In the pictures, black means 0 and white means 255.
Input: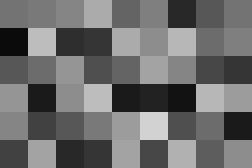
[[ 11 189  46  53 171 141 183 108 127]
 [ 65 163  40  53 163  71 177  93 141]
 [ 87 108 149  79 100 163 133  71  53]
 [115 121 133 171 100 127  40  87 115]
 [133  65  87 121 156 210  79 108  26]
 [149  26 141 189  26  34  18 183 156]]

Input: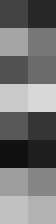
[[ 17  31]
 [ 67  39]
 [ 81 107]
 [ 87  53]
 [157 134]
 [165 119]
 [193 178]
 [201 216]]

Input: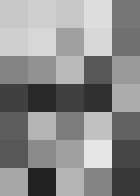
[[ 64  41  64  48 172]
 [ 87 139 160 229  71]
 [ 93 180 124 193  99]
 [132 146 186  87 154]
 [166  33 180 132  56]
 [199 207 199 221 118]
 [207 215 160 215 112]]

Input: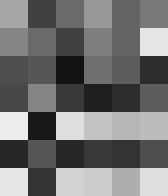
[[ 39  86  39  57  51  78]
 [ 72 133  57  31  45  93]
 [ 78  86  18 112  93  45]
 [133 106  65 126  99 229]
 [167  65 106 152  99 120]
 [229  51 210 203 174 222]
 [237  24 222 195 182 188]]

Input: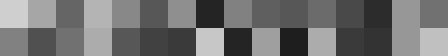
[[129  80 113 172  87  65  58 199  36 159  30 172  58  51 151 192]
 [207 166 101 180 136  87 143  36 129  95  87 107  73  44 151 113]]

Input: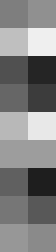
[[ 80  37]
 [ 96  30]
 [102  60]
 [118  88]
 [126 144]
 [151 138]
 [157 157]
 [184 232]
 [191 239]]
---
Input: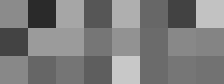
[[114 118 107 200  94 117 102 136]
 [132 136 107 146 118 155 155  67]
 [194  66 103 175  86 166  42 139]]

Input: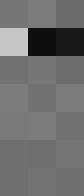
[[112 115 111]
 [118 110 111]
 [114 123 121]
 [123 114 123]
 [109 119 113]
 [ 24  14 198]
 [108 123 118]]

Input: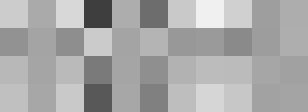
[[164 162 199 214 190 128 167  88 201 167 192]
 [161 166 187 188 178 143 165 122 186 165 184]
 [174 157 138 154 152 180 164 203 142 164 146]
 [173 158 208 240 201 109 173  62 216 170 204]]

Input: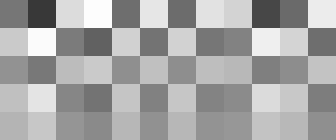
[[143 184 195 151 147 183 145 183 138 149 199 180]
 [125 200 219 139 131 198 129 197 115 134 228 192]
 [195 141 127 184 190 142 192 143 202 188 120 146]
 [110 212 239 130 118 210 115 209  97 123 251 202]
 [236 106  71 211 226 108 230 110 253 220  56 118]]

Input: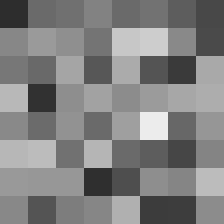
[[140  61  60 176 134 125  84 136]
 [188 133 142  78  47 151 151 153]
 [132  70  93 106 181 113 188 183]
 [150 103 236 159 106 146 107 137]
 [173 167 155 140 162 142  49 184]
 [169  58  84 171  87 165 105 119]
 [ 74 137 205 199 116 143 154 135]
 [ 72  93 114 106 130 112 106  45]]

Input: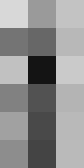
[[186  68 141]
 [185  73 161]
 [180  82 129]
 [202  20 193]
 [184 103 116]
 [195 154 216]]
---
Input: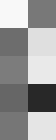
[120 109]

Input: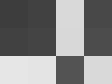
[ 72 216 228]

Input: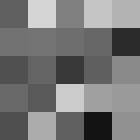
[179 103  57  89  79]

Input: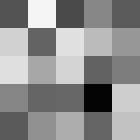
[ 91 187 212 100  90]

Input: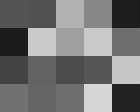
[ 29 201  76 101]

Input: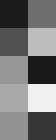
[111  81]
